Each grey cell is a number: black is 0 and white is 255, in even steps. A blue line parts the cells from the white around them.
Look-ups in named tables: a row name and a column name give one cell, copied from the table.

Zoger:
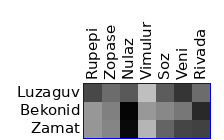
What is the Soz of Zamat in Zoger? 100
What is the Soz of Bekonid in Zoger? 136
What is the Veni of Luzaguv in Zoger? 53
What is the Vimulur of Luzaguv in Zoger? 191
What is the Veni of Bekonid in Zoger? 119
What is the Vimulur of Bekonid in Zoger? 152
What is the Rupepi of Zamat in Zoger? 150
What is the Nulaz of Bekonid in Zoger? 5
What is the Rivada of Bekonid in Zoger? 41
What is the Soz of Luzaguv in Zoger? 92
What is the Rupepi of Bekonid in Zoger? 151
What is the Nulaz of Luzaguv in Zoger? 89
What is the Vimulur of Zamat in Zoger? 181
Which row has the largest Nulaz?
Luzaguv

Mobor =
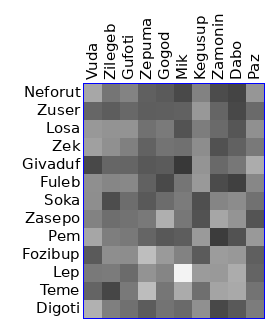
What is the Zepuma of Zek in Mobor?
98
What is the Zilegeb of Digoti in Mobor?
127
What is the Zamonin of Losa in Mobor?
106
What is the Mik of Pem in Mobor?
93
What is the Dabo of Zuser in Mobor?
72
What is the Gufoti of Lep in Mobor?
107
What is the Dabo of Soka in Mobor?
140
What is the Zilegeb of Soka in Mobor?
77
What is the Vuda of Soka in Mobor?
142
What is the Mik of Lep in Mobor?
243
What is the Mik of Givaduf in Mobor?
56
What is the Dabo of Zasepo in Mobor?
148
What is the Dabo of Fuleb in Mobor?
64
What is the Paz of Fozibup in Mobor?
95
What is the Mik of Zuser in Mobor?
97
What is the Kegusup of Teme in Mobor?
111
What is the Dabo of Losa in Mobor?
86
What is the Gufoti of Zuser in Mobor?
104

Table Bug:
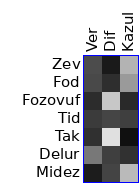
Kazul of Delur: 49
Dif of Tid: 69
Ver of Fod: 73
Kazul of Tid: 63
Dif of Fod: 46
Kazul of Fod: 154
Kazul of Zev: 179
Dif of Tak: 224
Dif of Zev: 26
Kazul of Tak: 16
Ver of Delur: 120
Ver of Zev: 76
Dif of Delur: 63
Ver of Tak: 48
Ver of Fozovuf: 44
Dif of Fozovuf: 199
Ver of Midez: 28
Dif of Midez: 68

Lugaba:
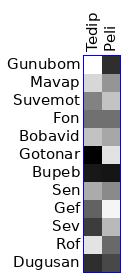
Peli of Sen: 138
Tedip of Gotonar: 1
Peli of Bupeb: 21
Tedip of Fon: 112
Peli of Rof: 105
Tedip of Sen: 171
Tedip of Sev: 60
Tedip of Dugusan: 46
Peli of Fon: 112
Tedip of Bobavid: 194
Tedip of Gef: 98

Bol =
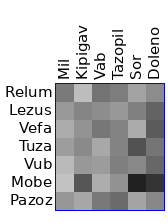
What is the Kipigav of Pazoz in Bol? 167
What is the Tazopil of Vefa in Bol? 131
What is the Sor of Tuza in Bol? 82
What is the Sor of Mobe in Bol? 33
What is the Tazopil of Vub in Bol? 127
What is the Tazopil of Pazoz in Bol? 107
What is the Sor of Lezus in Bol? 128
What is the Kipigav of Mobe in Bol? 86
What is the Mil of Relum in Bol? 122
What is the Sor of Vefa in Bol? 171
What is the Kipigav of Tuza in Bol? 138
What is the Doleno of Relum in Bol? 140
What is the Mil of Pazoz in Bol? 150
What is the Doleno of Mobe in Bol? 52
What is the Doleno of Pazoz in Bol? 136
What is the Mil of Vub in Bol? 186
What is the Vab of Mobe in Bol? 173
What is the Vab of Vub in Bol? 156
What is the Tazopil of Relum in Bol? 125
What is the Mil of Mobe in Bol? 194

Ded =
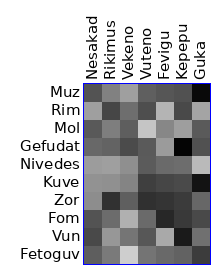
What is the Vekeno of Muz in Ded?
159
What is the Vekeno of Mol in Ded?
94
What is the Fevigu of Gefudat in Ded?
155
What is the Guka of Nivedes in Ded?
186
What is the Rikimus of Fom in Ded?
108
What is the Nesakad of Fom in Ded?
83
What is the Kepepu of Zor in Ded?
59
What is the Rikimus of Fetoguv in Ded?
122
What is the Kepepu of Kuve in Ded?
74
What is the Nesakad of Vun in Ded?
73
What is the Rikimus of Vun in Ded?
151
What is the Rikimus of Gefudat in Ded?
99
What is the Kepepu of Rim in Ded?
73
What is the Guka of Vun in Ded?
112
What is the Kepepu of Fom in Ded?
57
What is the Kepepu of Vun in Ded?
26
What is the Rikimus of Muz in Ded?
129
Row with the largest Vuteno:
Mol

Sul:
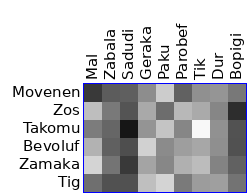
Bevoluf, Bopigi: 81
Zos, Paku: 109
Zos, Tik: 170
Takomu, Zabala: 102
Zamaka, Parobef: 176
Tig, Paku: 212
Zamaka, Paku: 135
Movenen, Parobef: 97
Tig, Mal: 111
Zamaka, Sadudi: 57
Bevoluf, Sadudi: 78
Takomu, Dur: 145
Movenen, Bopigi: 120

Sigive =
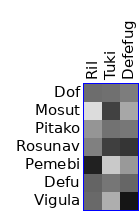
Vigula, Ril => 105
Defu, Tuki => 118
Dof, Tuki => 112
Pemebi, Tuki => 201
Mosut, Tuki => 65
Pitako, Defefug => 119
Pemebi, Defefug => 153
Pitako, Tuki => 114
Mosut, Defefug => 167
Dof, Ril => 109
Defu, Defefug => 102
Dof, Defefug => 125
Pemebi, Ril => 33
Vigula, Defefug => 21
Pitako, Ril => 149
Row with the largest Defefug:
Mosut

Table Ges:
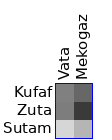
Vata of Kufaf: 128
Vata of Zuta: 125
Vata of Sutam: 214
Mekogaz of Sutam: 181
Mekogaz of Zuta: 58
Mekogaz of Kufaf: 103
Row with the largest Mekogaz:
Sutam

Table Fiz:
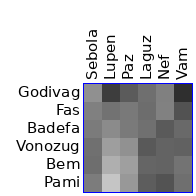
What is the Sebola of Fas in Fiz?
128
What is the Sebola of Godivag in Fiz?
144
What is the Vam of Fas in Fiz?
82
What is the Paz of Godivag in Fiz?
91
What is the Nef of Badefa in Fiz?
90
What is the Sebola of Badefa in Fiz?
123
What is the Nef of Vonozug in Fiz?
99
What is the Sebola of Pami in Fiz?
124
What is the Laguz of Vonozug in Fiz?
89
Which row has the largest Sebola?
Godivag

